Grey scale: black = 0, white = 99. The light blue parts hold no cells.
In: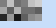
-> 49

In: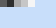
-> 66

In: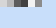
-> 25

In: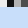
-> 7

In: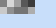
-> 62

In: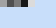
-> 47

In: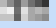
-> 43
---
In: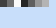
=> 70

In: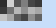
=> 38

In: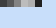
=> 13

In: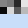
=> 72

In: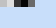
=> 41

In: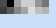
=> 69

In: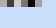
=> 63

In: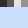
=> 57

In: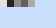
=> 66
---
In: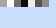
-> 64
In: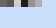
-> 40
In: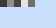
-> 22
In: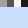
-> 62
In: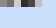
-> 54
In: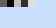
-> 37
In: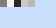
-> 49
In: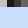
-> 75
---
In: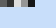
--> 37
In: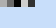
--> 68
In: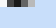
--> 96
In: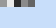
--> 59
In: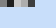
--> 50
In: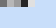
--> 44
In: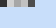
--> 19
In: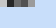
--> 77
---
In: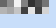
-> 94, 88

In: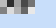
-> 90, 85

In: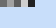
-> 80, 63

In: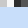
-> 96, 78

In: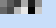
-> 90, 78

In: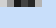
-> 81, 70
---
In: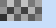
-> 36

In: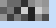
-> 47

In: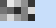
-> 62

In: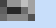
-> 53

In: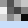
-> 71

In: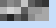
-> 37

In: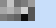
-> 38

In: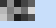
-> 11

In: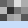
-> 67

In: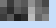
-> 11
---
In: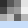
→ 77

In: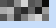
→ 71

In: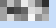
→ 96

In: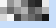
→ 41

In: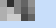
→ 79

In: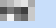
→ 51

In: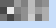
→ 79

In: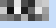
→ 23

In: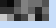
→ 66
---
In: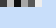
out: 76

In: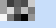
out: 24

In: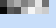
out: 55

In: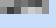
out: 63

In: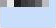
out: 90

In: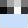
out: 65
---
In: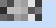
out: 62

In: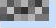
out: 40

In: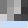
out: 58

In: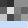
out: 18

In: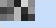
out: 12

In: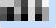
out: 89

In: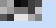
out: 8

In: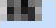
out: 5

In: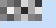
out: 83

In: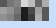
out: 73
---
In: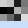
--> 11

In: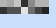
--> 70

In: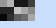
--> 9

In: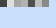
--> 74

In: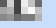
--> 75

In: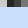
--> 25

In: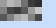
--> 23

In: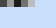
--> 44
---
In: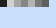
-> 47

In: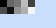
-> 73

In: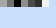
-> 19

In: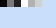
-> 69

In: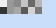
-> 41

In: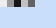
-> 75

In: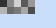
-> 35
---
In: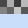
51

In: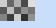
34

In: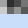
79

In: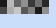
28

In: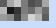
71

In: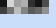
25

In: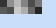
35
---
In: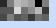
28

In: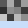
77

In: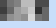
35

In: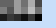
11

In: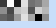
39

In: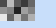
90
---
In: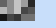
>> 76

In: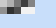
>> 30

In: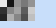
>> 63

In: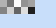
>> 39

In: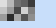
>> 28

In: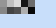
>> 31

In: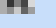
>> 78
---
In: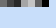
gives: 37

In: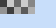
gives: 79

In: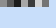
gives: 82

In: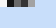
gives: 20

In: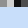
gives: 7

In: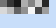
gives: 79

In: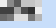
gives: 76

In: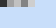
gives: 51
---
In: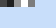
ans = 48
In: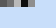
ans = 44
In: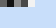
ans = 39
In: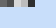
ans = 40
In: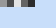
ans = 39
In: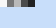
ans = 46
